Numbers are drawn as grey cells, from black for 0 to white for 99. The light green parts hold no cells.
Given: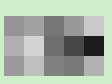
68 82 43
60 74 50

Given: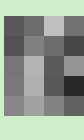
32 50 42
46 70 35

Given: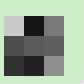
30 35 37
19 13 55

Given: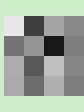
45 58  9
67 34 74

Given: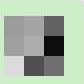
62 67  5
85 31 43

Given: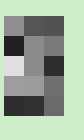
13 54 47
87 54 18
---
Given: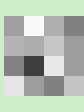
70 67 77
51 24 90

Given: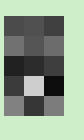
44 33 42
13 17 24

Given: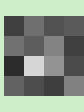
44 36 51
17 83 57

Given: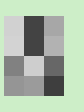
82 26 69
50 80 40

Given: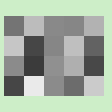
77 27 52
54 23 56

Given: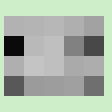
 4 72 74
68 76 74
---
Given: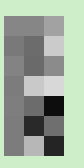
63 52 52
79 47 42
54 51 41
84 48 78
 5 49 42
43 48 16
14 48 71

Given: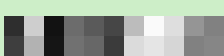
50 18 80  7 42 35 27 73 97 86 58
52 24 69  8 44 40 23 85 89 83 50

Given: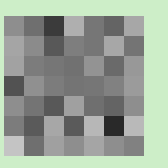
65 55 43 23 68 46 39
45 64 54 34 49 46 65
59 63 48 46 44 57 41
60 32 56 48 45 46 50
55 55 45 34 62 43 39
72 48 35 65 35 71 16
50 76 43 62 55 64 55

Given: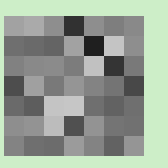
53 63 66 55 19 55 49
55 43 41 39 63 12 76
47 50 53 54 48 75 20
28 30 62 47 58 51 45
43 41 36 76 77 43 38
44 55 57 73 31 57 45
58 51 43 42 60 51 38

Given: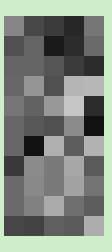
46 52 28 23 15
41 31 39 10 17
17 39 39 33 23
71 40 58 31 70
17 46 38 59 77
 7 40 34 31 54
69 40  7 68 36
35 22 54 47 65
45 41 53 47 63
36 41 50 66 43
67 27 26 37 35

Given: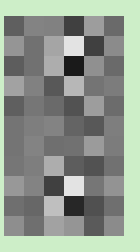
41 37 51 50 25 61
54 58 44 64 88 25
41 36 44 67 10 56
48 63 50 34 71 45
42 37 46 41 32 61
49 45 49 51 39 34
48 45 51 43 44 60
44 46 49 67 36 32
57 59 51 25 88 46
43 43 40 74 15 31
54 55 43 63 58 35

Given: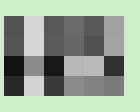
62 32 83 34 41 34
63 33 83 35 40 31
19  7 54  9 71 73
48 16 82 22 54 51

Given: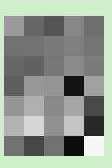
43 60 40 33 52
45 44 44 47 49
48 40 38 46 54
62 37 59 58  7
28 58 68 53 64
16 69 83 56 76
96 44 27 44  5
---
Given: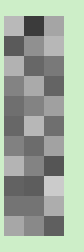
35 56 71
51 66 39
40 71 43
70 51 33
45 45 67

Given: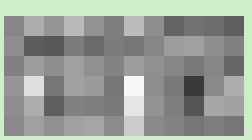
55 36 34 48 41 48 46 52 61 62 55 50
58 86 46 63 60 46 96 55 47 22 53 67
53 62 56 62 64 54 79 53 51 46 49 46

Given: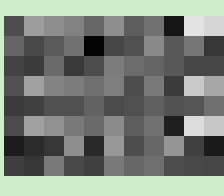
39 28 35 44  1 27 31 53 34 46 21
31 62 51 48 43 49 30 47 23 78 65
29 62 56 47 41 54 36 44 12 85 77
24 21 47 28 25 47 40 43 30 28 27

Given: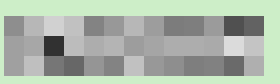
62 65 19 73 67 70 61 64 67 67 66 85 76

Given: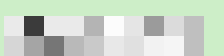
83 64 46 72 78 90 87 94 95 74

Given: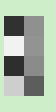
94 57
80 36
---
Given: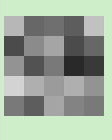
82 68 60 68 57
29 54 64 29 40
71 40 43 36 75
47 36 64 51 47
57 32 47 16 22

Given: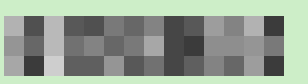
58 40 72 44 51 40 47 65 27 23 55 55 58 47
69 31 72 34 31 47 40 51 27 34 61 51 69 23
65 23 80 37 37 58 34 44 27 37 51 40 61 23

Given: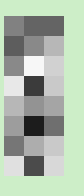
53 96 81
46 67 78
71 57 64
36 53 71
50 39 39
87 29 84
90 23 78
61 11 43

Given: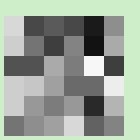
80 77 62 41 41 92
80 59 48 59 16 70
45 55 62 84 38 51
80 45 24 51  7 66
32 32 66 48 96 24
84 28 35 28 10 55

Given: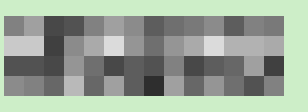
78 78 25 54 66 85 58 43 58 66 85 69 69 66
50 62 28 32 50 62 54 36 43 47 54 36 50 47
54 50 40 72 40 62 36 18 62 40 58 43 32 50
32 32 28 58 43 28 36 32 50 28 36 40 62 25

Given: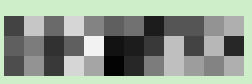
26 77 41 83 51 37 44 11 33 33 57 68
30 57 22 83 64  1 15 48 74 61 51 68
37 48 19 37 94  7 11 22 74 26 71 15

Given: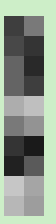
67 74
77 64
71 61
47 57
24 47
13 35
39 24
28 20
39 16
20 10
